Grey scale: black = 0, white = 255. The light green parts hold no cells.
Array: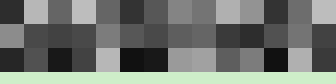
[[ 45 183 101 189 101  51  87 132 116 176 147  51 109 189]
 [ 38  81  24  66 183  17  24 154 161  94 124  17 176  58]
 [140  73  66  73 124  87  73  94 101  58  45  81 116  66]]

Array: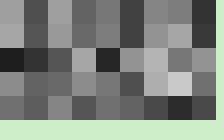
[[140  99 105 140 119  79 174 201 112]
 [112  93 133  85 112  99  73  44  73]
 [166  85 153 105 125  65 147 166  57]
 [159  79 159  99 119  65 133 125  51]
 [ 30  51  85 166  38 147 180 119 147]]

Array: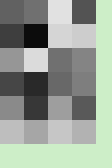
[[150 219 112 132]
 [190 166 198 178]
 [ 97 112 225  83]
 [138  55 158  89]
 [ 70  41 104 126]
 [ 62  12 213 205]]

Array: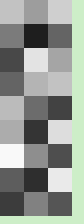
[[ 72 227 165]
 [100 180 194]
 [194 157 207]
 [249 142  78]
 [ 60 129  85]
 [187 108  66]
 [172  52 221]
 [ 93  46 234]
 [123  30 100]]

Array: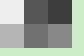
[[180 113 135]
 [237  86  61]]

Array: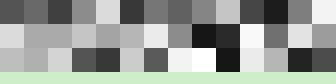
[[190 176 212  84  56 204  90 243 255  22 235 182  35  76]
 [219 170 170 197 164 182 235 140  22  42 249 112 227 156]
 [ 84 105  64 140 219  56 118  97 133 197  70  28 126 243]]

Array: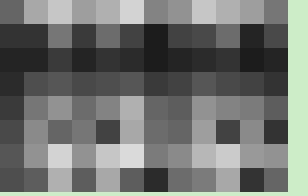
[[101 167 197 159 175 211 130 145 197 175 159 117]
 [ 85 145 211 145 197 218 123 137 183 203 152 145]
 [ 72 137 101 117  66 167 109 101 159  66 137  51]
 [ 58 117 145 109 130 175 101  93 145 130 123  93]
 [ 79  93 175  93 167  93  43 109 123 167  51 101]
 [ 43  79  85  72  79  85  58  66  85  72  66  51]
 [ 51  51 117  58 109  66  29  66  72 109  36  72]
 [ 36  36  58  36  51  43  29  36  43  51  29  36]]

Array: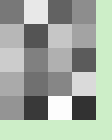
[[120 232  98 141]
 [204 128 176  91]
 [170 112 134 218]
 [183  84 198 163]
 [148  57 253  50]]
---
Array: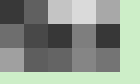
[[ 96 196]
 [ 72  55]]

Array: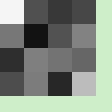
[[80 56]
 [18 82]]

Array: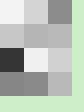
[[212 140]
 [181 185]]

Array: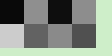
[[143  14]
 [ 98 138]]

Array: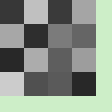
[[192  58]
 [ 46 123]]

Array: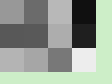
[[107 184]
 [ 89 173]]

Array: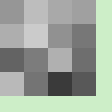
[[189 169]
 [203 145]]
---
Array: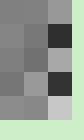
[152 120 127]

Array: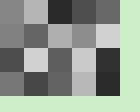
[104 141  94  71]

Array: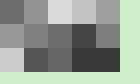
[158  69 102]

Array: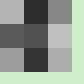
[134  80 156]

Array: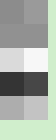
[155 145]

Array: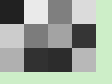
[219 163  49]
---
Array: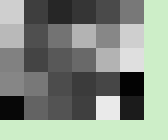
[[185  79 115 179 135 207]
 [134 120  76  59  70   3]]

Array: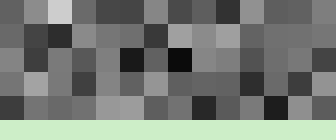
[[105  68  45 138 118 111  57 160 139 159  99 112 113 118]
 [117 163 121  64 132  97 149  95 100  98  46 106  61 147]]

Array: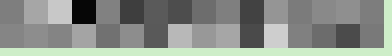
[[133 141 132 164 113 141  89 184 152 166  74 206 128 108  75 121]]

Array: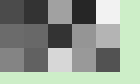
[[107 104  51 149 180]]

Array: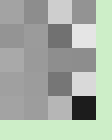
[[148 155 113 229]
 [160 156 118 217]]

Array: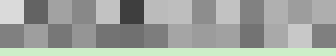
[[128 158 119 149 115 112 125 165 156 161 115 169 200 127]]

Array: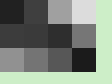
[[ 60  58  46 118]]
